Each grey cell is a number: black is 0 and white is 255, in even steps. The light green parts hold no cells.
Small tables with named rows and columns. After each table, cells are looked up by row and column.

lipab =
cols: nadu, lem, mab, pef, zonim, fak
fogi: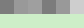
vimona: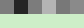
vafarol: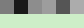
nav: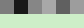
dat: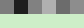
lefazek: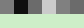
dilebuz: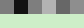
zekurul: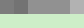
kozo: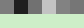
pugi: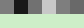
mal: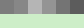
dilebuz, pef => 179
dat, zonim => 108
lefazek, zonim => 128
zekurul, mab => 145
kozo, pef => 195
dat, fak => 141
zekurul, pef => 145
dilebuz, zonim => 103
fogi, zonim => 153
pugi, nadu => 124
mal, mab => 181
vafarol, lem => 25
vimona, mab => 124
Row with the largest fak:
fogi

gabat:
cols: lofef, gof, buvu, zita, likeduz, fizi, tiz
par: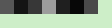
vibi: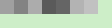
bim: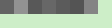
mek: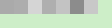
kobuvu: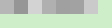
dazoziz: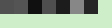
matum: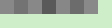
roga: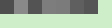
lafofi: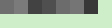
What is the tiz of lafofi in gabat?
56
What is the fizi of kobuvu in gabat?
162
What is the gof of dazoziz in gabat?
84
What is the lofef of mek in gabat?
170
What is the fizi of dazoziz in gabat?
135
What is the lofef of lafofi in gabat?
110

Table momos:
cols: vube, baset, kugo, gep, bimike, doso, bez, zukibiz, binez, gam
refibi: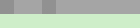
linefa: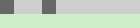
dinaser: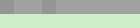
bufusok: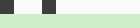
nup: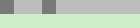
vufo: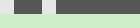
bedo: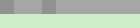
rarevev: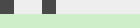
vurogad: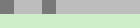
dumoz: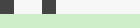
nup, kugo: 190
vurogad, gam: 189
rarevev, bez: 238
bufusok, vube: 62
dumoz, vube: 68
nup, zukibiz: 190
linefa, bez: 206
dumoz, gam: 247
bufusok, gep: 62
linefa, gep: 104
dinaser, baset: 162
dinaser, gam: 161
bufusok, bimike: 250
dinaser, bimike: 161
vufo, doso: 86

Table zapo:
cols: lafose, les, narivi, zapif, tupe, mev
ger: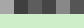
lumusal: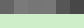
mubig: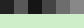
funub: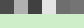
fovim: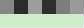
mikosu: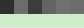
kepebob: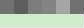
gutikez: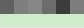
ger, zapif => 70
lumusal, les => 122
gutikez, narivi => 134
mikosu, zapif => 99
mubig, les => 88
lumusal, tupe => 86
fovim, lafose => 135
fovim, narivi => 158
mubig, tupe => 109
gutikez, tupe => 59
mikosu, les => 108

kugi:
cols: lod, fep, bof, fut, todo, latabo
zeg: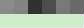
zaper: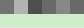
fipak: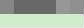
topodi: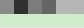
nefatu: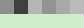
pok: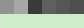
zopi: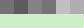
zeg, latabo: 105
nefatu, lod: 143
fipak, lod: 134
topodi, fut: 101
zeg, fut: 77
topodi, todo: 182
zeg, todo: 120
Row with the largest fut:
nefatu

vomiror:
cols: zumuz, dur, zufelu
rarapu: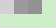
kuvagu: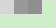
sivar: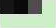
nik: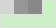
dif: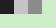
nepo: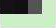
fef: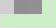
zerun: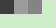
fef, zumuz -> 207
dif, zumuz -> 31
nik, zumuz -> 213
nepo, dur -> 16
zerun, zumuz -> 61
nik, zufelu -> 136
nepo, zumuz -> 19
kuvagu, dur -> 153
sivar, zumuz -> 21
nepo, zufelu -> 84
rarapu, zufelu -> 146
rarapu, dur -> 154

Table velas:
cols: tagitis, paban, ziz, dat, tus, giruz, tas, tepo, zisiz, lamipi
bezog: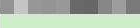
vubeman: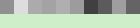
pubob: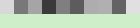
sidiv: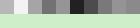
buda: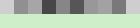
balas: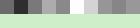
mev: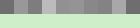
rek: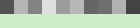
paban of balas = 46
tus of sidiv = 149
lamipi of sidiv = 138
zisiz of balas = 134
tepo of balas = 150
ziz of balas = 121
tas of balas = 211
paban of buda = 144
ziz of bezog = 151
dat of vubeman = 163
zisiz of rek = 177
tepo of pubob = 176
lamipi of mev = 110
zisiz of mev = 168
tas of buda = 152
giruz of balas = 253
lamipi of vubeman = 100

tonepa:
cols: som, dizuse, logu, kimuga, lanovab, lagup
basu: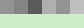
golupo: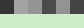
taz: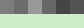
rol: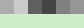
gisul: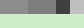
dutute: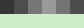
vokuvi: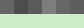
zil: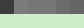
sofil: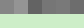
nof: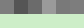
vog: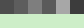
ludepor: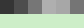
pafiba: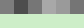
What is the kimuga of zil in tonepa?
118
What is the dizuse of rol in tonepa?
202
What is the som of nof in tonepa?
125
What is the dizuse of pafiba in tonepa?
77
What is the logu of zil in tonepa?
118
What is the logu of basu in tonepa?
91
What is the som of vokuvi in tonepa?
101
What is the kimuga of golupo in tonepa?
75
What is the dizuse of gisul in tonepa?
140
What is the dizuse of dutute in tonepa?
77
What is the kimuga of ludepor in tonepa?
175
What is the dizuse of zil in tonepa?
124
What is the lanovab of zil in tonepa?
108
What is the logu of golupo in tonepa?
149
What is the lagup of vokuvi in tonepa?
93

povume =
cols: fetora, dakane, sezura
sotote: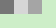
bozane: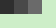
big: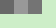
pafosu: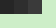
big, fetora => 104
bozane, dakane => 73
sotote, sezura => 165
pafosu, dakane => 46
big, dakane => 152
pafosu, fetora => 38
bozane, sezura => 106
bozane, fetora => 47
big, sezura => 116
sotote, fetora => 118
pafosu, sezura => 58
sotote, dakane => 214
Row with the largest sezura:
sotote

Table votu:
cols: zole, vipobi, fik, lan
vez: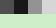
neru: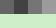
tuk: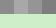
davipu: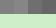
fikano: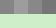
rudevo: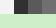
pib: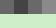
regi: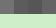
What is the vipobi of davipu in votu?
134
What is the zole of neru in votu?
101
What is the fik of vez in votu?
147
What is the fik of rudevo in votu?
90
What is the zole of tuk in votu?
139
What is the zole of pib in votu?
103
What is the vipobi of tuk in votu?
168
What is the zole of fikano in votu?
133
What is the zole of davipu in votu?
128
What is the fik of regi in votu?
86
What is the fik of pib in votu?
105
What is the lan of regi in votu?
100
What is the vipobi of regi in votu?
92
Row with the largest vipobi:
tuk

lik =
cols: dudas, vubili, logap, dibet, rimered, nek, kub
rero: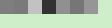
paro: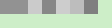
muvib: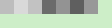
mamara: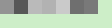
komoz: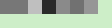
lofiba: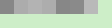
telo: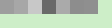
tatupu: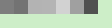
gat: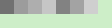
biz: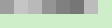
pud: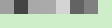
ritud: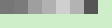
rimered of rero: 144
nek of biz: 118
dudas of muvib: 189
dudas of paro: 146
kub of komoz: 150
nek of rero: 118
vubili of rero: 122
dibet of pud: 170
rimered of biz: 128
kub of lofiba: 185
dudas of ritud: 118
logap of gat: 174
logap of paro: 203
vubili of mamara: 87
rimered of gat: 130
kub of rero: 150
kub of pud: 128
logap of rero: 194
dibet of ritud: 177
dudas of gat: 113

